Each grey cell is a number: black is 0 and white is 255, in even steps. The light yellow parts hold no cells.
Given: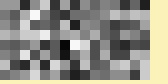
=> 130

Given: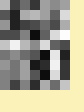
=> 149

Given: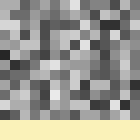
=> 108

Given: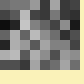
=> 36

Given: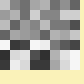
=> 246

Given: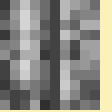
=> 56
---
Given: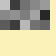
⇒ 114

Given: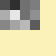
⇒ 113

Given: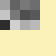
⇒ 120

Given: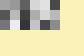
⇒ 96

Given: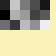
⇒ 122

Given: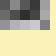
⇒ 87
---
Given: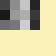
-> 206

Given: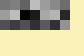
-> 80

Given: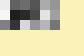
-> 216

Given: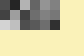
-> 78

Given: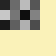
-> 176

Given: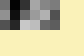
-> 200

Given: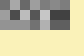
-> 147

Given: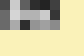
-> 45

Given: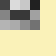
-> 142

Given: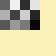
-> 121
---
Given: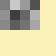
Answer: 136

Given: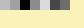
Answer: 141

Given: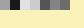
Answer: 204

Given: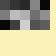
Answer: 62

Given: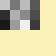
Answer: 25

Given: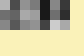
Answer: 146

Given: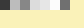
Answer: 220

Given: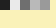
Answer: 234
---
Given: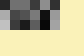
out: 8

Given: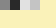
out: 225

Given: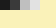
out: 191

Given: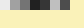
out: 191

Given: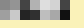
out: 168

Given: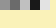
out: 25

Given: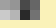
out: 41

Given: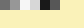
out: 25

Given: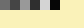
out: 212
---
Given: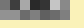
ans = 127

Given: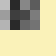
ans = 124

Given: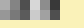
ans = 79

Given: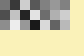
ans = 206

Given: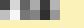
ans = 151

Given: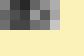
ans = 165

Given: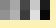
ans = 7
